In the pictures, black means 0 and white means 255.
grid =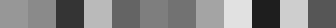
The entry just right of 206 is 86
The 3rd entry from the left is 52
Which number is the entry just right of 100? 126
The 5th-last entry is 164

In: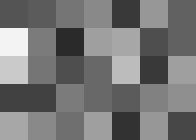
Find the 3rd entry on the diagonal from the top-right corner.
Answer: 188
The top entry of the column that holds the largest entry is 84
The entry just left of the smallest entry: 123
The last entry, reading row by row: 71
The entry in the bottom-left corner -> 167
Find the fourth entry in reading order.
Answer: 137
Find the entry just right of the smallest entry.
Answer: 159
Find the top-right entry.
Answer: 97
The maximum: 243
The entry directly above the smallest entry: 117

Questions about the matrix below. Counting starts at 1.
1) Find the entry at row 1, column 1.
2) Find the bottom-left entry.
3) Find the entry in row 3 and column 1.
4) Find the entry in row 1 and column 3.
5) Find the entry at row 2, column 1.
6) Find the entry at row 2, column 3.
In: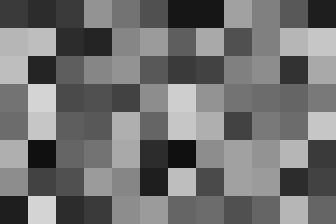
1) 58
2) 30
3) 190
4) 58
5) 182
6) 44

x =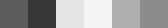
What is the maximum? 244
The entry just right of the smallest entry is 229
